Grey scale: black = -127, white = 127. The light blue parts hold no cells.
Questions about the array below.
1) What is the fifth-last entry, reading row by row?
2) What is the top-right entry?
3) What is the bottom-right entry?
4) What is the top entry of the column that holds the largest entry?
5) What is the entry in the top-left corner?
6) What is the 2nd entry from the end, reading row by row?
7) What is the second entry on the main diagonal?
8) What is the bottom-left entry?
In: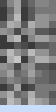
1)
-23
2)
-7
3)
-23
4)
33
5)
-53
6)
19
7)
-23
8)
-23

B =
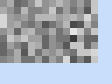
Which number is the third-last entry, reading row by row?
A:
3
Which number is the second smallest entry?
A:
-54
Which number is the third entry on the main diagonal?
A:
18
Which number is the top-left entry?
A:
18
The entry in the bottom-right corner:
70
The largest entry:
100
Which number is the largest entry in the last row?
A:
86
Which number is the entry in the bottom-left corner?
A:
3
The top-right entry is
70
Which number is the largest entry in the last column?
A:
86
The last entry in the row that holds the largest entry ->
70
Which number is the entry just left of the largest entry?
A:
18
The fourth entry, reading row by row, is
-11
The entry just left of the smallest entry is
-11
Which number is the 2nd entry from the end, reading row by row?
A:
-39
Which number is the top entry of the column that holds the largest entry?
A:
3
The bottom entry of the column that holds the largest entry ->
-39
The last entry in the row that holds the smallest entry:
-24
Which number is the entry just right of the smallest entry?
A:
31
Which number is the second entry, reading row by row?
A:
43
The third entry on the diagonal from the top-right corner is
31
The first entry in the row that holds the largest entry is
18
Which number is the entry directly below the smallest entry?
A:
70

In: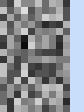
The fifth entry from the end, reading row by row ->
23
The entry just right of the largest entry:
-44
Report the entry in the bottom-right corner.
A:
-31
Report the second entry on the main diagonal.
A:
-31
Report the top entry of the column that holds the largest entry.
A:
9
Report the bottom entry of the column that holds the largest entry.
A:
37
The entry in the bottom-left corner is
51
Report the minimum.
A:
-116
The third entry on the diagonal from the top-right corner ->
51
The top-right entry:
-73
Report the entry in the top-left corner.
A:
-19
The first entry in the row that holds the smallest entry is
-73
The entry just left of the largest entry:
23
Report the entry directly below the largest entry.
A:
23
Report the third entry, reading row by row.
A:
79
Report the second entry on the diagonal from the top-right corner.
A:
51
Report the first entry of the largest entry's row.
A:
66
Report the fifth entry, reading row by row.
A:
9
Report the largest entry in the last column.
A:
51
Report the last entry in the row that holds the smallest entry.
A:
23
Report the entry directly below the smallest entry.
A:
-31
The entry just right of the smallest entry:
79
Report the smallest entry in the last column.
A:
-86
